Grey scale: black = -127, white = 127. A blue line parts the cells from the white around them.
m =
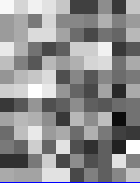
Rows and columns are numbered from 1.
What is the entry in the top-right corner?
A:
70
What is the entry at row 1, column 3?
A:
113
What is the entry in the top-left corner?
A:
120
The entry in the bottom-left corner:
42
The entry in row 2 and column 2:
42
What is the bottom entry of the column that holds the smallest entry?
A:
7
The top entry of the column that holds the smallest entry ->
-71
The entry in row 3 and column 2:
42
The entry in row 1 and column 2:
85
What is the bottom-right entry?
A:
70
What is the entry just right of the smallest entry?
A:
-13
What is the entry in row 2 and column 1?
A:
27
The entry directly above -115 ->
-19
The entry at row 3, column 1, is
27

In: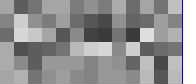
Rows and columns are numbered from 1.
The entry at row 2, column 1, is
3
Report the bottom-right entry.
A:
57
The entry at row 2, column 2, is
78
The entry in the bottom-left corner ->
37
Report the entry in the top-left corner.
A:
37
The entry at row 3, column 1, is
-19
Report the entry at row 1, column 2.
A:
-34
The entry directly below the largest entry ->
-34
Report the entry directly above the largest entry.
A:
-19
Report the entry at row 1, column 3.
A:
-11
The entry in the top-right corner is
63
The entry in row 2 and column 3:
16

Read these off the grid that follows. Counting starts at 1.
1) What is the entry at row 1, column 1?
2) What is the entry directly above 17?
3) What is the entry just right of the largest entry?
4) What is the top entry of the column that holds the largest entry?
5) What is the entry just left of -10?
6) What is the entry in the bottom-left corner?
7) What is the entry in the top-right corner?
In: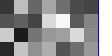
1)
-73
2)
-10
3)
-37
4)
-16
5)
-100
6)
-87
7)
-59

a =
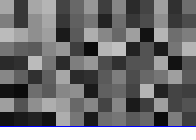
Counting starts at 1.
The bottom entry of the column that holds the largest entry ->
-9
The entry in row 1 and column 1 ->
39
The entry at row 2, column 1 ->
-1
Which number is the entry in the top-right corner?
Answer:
-17
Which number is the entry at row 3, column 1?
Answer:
59
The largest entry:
65
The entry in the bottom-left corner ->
-109
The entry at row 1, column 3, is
39
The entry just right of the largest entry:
-93
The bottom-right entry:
-65
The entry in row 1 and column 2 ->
-72
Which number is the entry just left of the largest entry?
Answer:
53
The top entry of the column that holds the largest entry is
7

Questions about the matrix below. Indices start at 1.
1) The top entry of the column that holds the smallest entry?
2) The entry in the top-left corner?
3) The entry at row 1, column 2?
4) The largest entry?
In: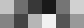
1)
-102
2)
68
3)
-16
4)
113

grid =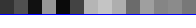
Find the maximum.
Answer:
68
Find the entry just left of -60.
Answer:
-117
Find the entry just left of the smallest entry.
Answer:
23
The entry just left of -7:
11
